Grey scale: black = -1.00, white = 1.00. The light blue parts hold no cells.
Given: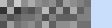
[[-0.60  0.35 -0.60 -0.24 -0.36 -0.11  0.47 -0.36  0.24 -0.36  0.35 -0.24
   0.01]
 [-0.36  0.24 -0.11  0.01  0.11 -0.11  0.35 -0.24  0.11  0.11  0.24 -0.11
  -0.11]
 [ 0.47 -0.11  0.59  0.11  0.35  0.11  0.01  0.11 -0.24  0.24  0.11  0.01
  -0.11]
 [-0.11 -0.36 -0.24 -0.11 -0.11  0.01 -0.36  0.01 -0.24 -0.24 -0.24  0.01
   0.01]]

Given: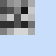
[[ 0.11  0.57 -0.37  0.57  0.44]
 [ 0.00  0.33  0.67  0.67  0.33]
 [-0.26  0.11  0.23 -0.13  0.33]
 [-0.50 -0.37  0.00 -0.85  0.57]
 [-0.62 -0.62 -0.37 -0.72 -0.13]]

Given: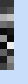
[[-0.92  0.86]
 [ 0.39  0.52]
 [-0.81  0.08]
 [-0.49 -0.13]
 [-0.13 -0.24]
 [-0.49 -0.36]
 [-0.59 -0.59]
 [-0.24 -0.69]
 [-0.92 -0.81]
 [ 0.18 -0.92]]

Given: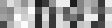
[[ 0.26  0.74  0.52  0.15  0.62 -0.77 -0.55  0.15  0.86  0.86 -0.77  0.04
   0.39  0.26 -0.55  0.86]
 [-0.42  0.39  0.74  0.97  0.62 -0.67  0.52 -0.55  0.74  0.62 -0.67  0.52
   0.62 -0.55 -0.42  0.74]
 [ 0.26  0.15  0.97  0.62  0.74 -0.67  0.74 -0.55  0.74 -0.18 -0.07 -0.42
   0.86  0.86 -0.55  0.86]
 [ 0.15  0.04  0.62  0.52  0.97 -0.42  0.52 -0.42  0.39 -0.31  0.39  0.04
   0.52  0.04 -0.31  0.39]]

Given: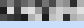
[[-0.77  0.75 -0.54  0.62  0.75  0.25 -0.54  0.38  0.62  0.51  0.51  0.75]
 [-0.31  0.00 -0.41 -0.21  0.00 -0.54 -0.10 -0.41  0.25  0.12 -0.64  0.38]
 [-0.41 -0.54 -0.64 -0.77  0.38  0.62 -0.77  0.51  0.62 -0.64  0.38  0.51]]

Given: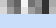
[[ 0.69  0.23 -0.11  0.79  0.23  0.01 -0.61  0.45]
 [ 0.57  0.01 -0.23  0.91 -0.11  0.11 -0.61  0.33]]

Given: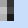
[[ 0.51 -0.46]
 [ 0.27 -0.59]
 [ 0.39 -0.79]]

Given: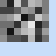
[[ 0.11  0.22  0.57 -0.84 -0.35  0.57  0.22]
 [-0.13 -0.13 -0.61  0.32  0.81 -0.73 -0.24]
 [ 0.11 -0.35 -0.35 -0.48  0.44 -0.61 -0.13]
 [-0.48 -0.48 -0.24  0.22  0.11 -0.61 -0.02]
 [-0.02 -0.73  0.57 -0.35  0.44  0.32 -0.02]
 [-0.02 -0.84  0.11  0.44  0.57 -0.48  0.22]]

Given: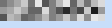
[[-0.33  0.45  0.32 -0.21 -0.10  0.11  0.45  0.00  0.21  0.58  0.11  0.71
   0.11  0.81  0.71]
 [ 0.21  0.32  0.58  0.32 -0.21 -0.21  0.71  0.00 -0.33 -0.67 -0.10 -0.44
   0.58 -0.78  0.21]
 [-0.10  0.11  0.32  0.58 -0.10  0.81 -0.33  0.00  0.45  0.81 -0.21  0.45
  -0.10  0.45  0.71]]
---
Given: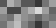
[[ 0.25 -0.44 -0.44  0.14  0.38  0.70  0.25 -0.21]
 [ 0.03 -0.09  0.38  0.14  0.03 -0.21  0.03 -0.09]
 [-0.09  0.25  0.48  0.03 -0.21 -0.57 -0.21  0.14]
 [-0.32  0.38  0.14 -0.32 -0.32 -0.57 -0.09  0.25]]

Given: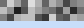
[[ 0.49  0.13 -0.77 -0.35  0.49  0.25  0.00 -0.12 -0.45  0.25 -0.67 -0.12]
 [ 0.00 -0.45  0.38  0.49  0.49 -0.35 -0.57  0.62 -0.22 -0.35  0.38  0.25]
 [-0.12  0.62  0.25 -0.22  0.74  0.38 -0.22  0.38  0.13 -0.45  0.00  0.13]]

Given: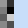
[[ 0.19 -0.62]
 [ 0.07 -0.39]
 [-0.03 -0.98]
 [-0.26  0.62]]

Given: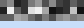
[[-0.15  0.08 -0.73 -0.60 -0.04  0.20 -0.38  0.08 -0.49 -0.60 -0.25 -0.49]
 [-0.25 -0.25  0.30  0.20 -0.15 -0.38 -0.04 -0.38  0.08  0.20 -0.04  0.08]
 [-0.73  0.88 -0.25 -0.60  0.75  0.88  0.30 -0.86 -0.73 -0.60  0.52 -0.86]]

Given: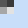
[[ 0.30  0.77]
 [-0.33 -0.55]]

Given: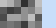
[[ 0.50  0.37  0.03 -0.62 -0.17  0.50]
 [-0.17 -0.07 -0.17 -0.52  0.14 -0.07]
 [-0.30 -0.52 -0.42  0.14  0.03  0.37]
 [-0.42  0.27  0.27  0.14  0.50 -0.30]]
